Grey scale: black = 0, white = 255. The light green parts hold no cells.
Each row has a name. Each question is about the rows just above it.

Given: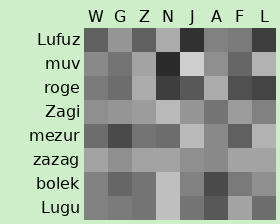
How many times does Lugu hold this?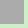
0
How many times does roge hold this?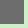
1
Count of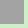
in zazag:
5
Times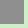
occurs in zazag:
2
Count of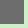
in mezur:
2

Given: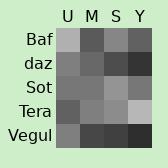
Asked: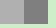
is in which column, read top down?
U
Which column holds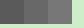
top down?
M
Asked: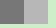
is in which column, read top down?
Y
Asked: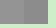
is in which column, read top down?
S
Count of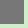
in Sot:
3
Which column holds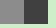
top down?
S

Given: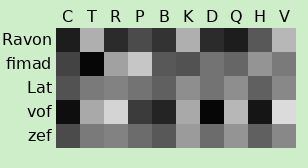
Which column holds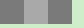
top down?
T
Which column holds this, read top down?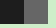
Q
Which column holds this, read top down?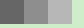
Q
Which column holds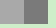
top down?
T
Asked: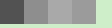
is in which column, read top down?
K
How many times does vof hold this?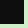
1
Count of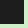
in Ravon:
2

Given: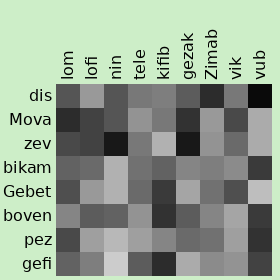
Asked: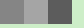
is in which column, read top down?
gezak
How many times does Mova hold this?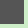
1

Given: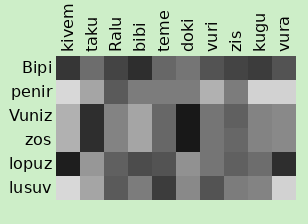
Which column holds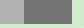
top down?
vuri
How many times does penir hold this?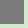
4
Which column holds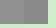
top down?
doki

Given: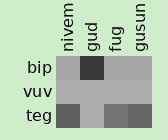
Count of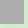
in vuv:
4
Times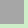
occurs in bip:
3
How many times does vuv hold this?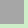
0

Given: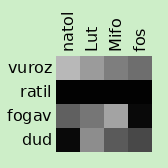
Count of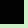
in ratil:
4
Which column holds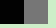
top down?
Lut
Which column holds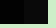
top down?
fos
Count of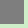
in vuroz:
1
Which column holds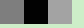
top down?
Mifo

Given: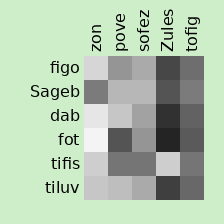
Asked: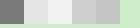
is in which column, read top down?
zon
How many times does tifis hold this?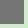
3
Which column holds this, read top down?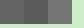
tofig
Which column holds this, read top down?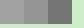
sofez
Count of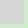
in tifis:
0

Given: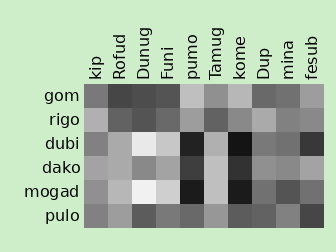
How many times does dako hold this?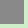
2
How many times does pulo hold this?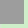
1

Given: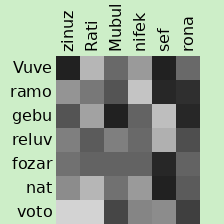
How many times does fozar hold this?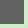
4
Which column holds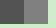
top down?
zinuz
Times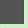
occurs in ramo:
1
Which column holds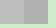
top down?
sef
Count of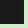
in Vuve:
0

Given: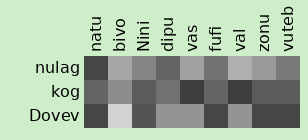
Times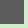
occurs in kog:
3
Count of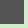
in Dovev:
1
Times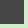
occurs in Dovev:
4

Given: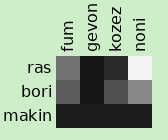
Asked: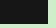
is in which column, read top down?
gevon
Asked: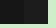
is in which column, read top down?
gevon
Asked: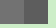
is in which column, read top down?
fum
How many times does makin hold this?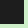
4
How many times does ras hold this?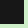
1

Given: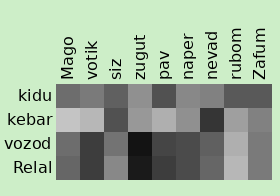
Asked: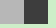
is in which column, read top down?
votik
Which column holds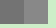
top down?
siz
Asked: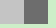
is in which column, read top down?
Mago
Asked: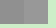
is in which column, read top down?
zugut

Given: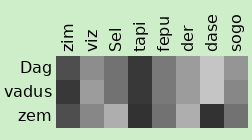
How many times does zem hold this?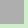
2
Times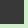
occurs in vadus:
2
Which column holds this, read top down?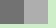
Sel
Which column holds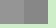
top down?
sogo
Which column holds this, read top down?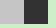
dase

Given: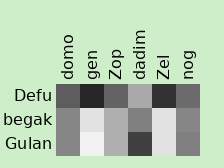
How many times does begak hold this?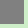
1
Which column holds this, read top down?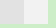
gen
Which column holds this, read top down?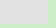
Zel

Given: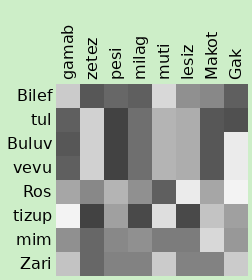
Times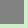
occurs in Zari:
4
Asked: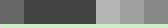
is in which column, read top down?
pesi

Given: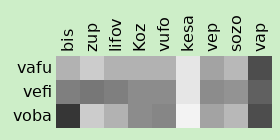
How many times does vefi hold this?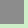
3
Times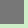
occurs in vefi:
1
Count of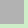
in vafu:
4
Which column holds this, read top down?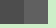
vap

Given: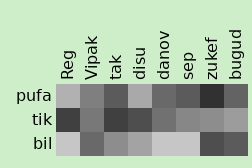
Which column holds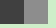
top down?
tak
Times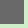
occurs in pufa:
1
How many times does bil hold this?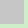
3
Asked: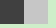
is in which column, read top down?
Reg

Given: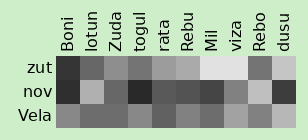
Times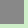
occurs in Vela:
2
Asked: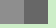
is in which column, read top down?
Zuda
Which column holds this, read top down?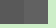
rata

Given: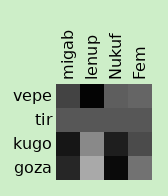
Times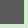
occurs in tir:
4
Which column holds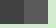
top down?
migab
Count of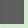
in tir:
0

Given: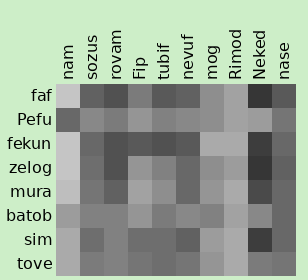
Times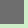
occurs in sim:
3
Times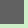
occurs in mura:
1
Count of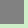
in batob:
3
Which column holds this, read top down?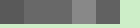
nevuf

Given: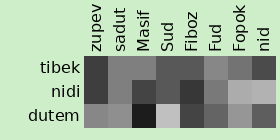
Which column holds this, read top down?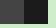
Masif
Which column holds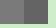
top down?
Fud
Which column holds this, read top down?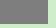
sadut
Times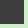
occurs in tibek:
1
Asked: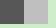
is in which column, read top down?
Sud

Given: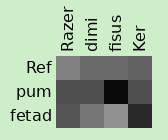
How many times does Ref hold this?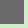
2
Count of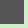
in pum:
0

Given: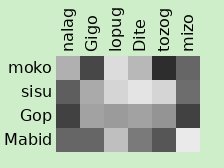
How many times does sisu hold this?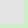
1
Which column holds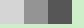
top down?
tozog
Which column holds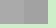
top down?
Gigo
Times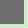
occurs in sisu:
1

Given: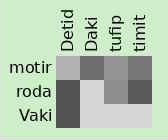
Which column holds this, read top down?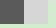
timit
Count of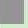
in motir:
1
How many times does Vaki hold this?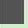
1
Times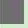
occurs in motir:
1
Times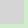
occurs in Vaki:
3

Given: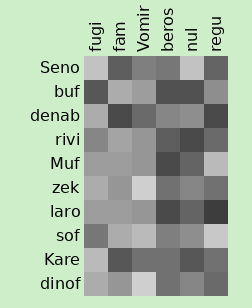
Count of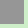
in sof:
0
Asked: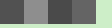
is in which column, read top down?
nul
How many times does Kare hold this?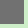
3
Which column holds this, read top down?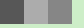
fugi
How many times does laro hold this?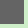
1

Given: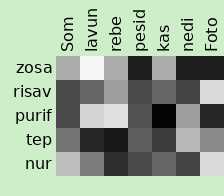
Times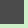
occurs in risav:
2
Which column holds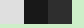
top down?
rebe
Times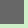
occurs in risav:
2
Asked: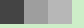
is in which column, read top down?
nedi
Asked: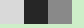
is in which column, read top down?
Foto
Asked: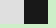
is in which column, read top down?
rebe
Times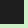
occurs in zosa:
3

